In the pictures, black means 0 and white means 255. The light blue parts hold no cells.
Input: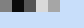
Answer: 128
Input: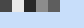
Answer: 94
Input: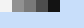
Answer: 121
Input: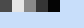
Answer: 74
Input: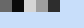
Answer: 104
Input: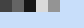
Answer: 100
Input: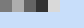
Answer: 122
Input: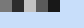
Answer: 90
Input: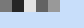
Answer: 120
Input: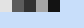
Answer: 92
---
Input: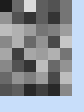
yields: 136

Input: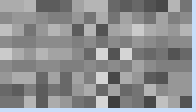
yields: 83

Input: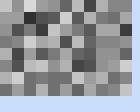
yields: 196

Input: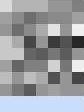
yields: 149

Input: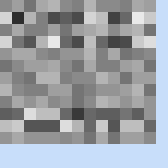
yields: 138

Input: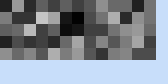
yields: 76

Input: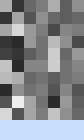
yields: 104

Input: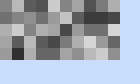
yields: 143
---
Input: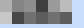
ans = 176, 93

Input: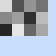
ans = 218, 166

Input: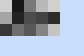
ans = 208, 196

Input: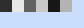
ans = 46, 179

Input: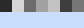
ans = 42, 118

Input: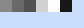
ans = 136, 24
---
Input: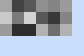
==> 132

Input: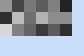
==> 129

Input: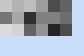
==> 76

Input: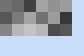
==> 145

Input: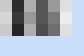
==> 153

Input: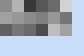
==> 106
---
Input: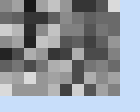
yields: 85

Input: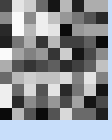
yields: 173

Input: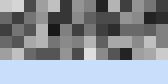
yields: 117

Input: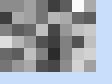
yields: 250

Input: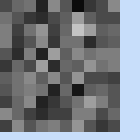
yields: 74

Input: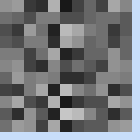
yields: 167

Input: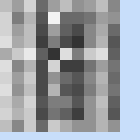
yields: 190
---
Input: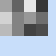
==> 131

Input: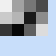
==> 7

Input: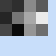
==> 10

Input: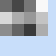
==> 100

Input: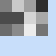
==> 138

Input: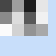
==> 210

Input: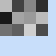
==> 95
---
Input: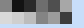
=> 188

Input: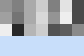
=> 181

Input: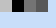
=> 116

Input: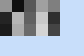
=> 107

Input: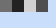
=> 208

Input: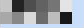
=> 217

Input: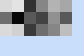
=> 58
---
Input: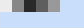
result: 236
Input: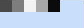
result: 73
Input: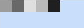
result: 156
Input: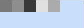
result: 121
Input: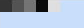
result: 52
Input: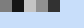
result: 125
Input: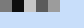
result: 122
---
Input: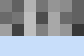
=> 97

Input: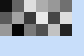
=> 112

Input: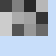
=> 183

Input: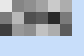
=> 173

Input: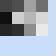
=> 111

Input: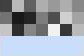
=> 135
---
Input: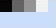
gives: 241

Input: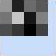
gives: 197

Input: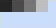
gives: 190

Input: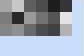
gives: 227

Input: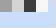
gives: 247

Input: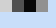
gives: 209

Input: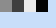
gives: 234

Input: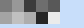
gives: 235

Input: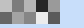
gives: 236
